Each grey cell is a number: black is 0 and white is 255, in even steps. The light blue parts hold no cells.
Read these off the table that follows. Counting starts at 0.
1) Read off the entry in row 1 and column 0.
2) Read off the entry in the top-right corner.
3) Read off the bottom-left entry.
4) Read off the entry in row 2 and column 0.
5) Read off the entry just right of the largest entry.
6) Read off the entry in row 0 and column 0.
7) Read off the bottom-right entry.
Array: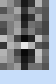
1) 84
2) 100
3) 100
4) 142
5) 179
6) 167
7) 84

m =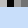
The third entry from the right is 5
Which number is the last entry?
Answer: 115
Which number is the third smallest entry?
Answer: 159

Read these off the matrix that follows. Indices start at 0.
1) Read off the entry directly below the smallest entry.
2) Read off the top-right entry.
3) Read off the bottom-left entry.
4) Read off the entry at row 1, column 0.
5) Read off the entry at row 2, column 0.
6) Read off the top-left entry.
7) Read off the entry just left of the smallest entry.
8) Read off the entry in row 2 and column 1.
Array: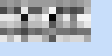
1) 88
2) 171
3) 231
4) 72
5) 231
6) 143
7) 245
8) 231

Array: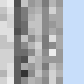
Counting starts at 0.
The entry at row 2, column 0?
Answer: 180
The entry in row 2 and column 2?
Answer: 94
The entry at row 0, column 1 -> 236
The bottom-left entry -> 210
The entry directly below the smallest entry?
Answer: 139
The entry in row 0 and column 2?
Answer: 79
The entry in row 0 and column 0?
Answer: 223
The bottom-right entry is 152
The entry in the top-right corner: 152
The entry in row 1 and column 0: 195
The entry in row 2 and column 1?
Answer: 210
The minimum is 51

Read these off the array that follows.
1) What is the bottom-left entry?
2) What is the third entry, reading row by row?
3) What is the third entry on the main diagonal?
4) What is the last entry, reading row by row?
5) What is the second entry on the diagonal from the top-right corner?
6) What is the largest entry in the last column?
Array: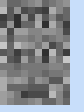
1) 158
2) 103
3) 47
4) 103
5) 133
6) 199

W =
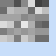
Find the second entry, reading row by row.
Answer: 125
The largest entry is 232
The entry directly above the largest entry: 137
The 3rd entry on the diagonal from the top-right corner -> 150
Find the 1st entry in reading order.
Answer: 125
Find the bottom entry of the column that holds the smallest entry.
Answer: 109
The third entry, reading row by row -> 80
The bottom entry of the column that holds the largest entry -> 203
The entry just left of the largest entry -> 125
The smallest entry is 65
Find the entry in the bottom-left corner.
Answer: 203
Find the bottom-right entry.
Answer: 109
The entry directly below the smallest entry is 219
